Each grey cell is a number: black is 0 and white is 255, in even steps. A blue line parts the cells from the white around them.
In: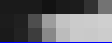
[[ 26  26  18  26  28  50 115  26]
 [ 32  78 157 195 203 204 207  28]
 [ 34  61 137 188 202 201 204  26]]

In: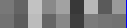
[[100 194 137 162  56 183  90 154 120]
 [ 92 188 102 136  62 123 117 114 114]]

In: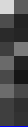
[[ 92 217]
 [ 34  77]
 [ 37  42]
 [123  62]
 [ 34 106]
 [ 22  73]
 [ 72 108]
 [ 47  63]
 [ 50  63]]

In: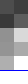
[[ 62  77]
 [ 93  57]
 [217 145]
 [170 148]
 [255 175]]

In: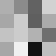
[[139  98 210 175]
 [204  95 171 167]
 [204 178 111 195]
 [240  19 191 167]]

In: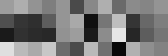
[[174 147 126 149  74 136 175 106 139 133 148 157]
 [ 53  47  93 149 169  16 118 190  53 104 126  79]
 [ 49  43  40 146 157  26 140 230  38  93 117  26]
 [186 170 199 108  74 185 112   9 177 143 130 223]]

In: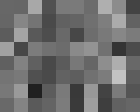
[[102 168  81 122 122 108 175 140  67 103]
 [134 116  74  97 100 112 126 171  98 102]
 [164  89  77 105  71 109 121 135 123  92]
 [ 71 124 113 108 138 147 113  52  75 161]
 [130  96  73  91 120 102 142 174 104  96]
 [121  80  74  98  94 113 124 194  93 116]
 [154  32  92 122  57 152  67 123  84 120]
 [132  90 100 124  58 158  62  97 102 105]]

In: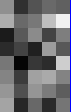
[[ 48  83 105  96 144]
 [105 120 191 241 173]
 [ 89 139  67 126  27]
 [ 67  32 157  88  43]
 [  5  55  44 206 119]
 [ 60 161 170 131 132]
 [ 80 149 123  93 150]
 [ 39 104  42 117 164]]

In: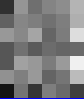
[[149 111 132 141 180  48]
 [134 126 113 126 175  97]
 [136 165 101 124 221 152]
 [113  90 108 101 105  86]
 [161 152 124 154 240  86]
 [127 153 100 117 187 145]
 [116  53 126 106  63  20]]
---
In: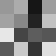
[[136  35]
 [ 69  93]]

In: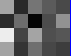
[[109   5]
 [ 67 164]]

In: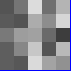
[[ 83 172]
 [157 161]]

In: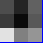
[[ 10  88]
 [128 149]]

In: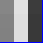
[[222  57]
 [222  57]]

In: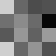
[[139 106]
 [151  97]]
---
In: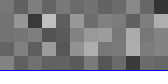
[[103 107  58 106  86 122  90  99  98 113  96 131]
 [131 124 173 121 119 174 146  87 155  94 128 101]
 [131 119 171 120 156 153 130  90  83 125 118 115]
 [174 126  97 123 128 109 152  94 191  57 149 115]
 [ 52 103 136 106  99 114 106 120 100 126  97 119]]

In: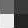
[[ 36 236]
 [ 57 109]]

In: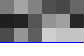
[[197 195 207  94 150  75]
 [ 39 160 148  85  34  31]
 [102  71  80 131 164 123]]

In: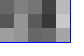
[[165 106 103 149 158]
 [201  55  90 150  86]
 [185  66 117 128 103]]

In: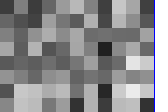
[[ 50 191 186  60 178  50 156 120 187 194 135]
 [198 235 203  39 178 113 186 172 193 199  82]
 [144 132 157 104 115  99 151 142 103 127 147]
 [203 228 107  88 159 118  93 110  93 101  89]
 [104 169 138  32 128 166 104  84 179  93 166]
 [162 106 107 112 108 168 139 173 145  98 128]
 [ 86 141 181  71 176  91 118 158  66  80 102]
 [ 64 166 198  63 129 184 155 102  60 127  61]]

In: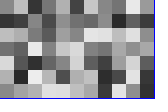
[[ 49 143 227  58 168 191 222 224 178 163 137]
 [ 55 227  73  45 192 176  78 183 237  41 178]
 [ 93 212 158  64  94 211 134 101  48  86 217]
 [168 143 168 117 129 217 199 131 233  97 113]
 [142 224 190 225 229 134 159  90 123 175 190]
 [ 59  96  42 140 104 113 143  74 134  64  53]
 [154 233 116 135 199  67 177 118  53 190 137]]

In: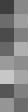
[[108 149]
 [128  85]
 [166 199]
 [141 155]
 [175 103]
 [128  75]
 [158 108]
 [136  62]]
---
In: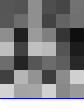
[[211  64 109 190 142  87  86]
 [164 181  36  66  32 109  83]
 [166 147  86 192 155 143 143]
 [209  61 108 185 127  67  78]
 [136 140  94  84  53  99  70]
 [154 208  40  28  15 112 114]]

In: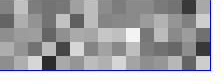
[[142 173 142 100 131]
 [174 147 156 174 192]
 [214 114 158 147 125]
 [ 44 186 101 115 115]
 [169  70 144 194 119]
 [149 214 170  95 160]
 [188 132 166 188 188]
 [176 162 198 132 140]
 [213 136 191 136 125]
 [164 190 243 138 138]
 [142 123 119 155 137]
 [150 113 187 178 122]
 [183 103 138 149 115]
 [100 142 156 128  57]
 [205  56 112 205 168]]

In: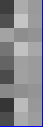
[[ 76  53 137  75 100 117 163  80  62]
 [171 187 143 161 160 193 142 197 172]
 [157 152 148 155 155 168 147 156 154]]

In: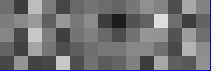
[[ 71 100 134 124 110]
 [148  65  73 137  61]
 [ 67 165 199 153 189]
 [ 71 118 126  96 124]
 [199  78  63 152  70]
 [ 79  94 117 120 104]
 [115 111 128 139 116]
 [ 92 121 105  61 109]
 [100 121  77  29 101]
 [128 135 115  83 119]
 [ 60 135 150  99 143]
 [167 113 148 221 131]
 [ 95  72  83 110  77]
 [ 88 179 156  62 168]
 [145 140 110  99 130]]

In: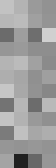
[[164 150 123 195 115 198 174 180 150 107 183 194]
 [ 32 147 192 178 182 168 166 187 154 158 187 179]
 [103 151 167 153 108 146 144 161 142 110 160 154]
 [151 147 174 144 185 135 159 139 142 208 148 146]]

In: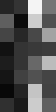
[[ 48   8  21  29  18  69  95  37]
 [ 26  36  65  52  52  39  11  52]
 [204 196  81 104  57  72 205 244]
 [ 95  66  68 188  60 163  80 117]]

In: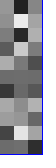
[[108  68 157 169  56 108 173  91 125 144 151]
 [111 228 150 141 105 109 121 202  40 235  33]
 [ 46 164 103 178  87 108  78 124 176 164 134]]

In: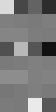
[[123 119 141 122  80 133 127 218]
 [122 122 141 124 184 133 125  71]
 [234 127 128 128  85 125 122  99]
 [ 88 122 130 126  18 124 126  44]]
